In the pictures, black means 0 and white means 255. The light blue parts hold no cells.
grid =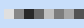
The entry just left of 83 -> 167
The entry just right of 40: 104
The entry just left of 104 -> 40

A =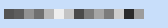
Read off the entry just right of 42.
156
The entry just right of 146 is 112

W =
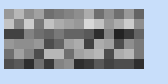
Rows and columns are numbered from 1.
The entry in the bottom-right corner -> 46
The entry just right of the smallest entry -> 57
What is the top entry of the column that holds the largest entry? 172
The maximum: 216
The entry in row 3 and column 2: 66
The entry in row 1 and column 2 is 183
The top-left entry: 152
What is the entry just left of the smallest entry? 131
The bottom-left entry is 77
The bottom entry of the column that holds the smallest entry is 77
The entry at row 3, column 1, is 66
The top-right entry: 100
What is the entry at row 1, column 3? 142
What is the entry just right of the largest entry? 194
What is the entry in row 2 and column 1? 194
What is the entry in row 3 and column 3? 131
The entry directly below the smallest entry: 77
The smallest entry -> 35
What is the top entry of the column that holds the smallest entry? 111
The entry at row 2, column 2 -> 131

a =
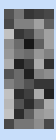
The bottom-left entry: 72
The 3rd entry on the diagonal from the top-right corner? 72
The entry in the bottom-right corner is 72
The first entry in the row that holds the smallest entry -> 141
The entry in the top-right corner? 72
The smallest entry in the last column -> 33
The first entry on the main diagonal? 83
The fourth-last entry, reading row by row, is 118
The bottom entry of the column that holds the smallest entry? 118
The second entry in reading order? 118
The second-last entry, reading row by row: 141
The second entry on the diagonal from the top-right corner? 161
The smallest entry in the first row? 54
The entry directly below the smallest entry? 107
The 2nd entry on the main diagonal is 129
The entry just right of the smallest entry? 95
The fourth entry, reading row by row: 63

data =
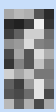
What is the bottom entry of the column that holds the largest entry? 73
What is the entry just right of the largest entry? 52
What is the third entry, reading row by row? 175
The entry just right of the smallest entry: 62
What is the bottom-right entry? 166
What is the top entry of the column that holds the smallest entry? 184
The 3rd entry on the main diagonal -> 207
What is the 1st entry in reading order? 166
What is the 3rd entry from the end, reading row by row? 175
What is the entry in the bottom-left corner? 184
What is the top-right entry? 42
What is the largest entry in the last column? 175
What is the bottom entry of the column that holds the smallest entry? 97

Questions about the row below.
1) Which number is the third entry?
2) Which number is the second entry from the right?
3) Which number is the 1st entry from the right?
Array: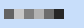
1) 128
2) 109
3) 38

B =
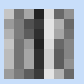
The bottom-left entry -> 154
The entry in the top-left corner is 197
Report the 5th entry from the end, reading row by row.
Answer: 93
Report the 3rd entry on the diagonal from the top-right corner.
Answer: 228
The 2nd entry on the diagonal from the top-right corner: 177
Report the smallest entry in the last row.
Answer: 59
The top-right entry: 145
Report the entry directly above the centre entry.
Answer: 47
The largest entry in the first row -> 219
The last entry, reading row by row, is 104
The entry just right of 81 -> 59
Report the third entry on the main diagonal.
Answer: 93
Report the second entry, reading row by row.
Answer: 115

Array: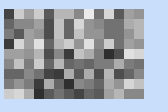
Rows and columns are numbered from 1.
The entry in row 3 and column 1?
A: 124
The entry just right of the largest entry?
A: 114
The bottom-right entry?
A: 136
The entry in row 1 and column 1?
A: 68
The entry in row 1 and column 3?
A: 160
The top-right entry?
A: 148
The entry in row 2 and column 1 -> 102
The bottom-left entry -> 204
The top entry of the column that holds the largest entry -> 234
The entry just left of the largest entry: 136
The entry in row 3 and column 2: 90
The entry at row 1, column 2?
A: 204
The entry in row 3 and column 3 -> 160
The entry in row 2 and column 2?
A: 136
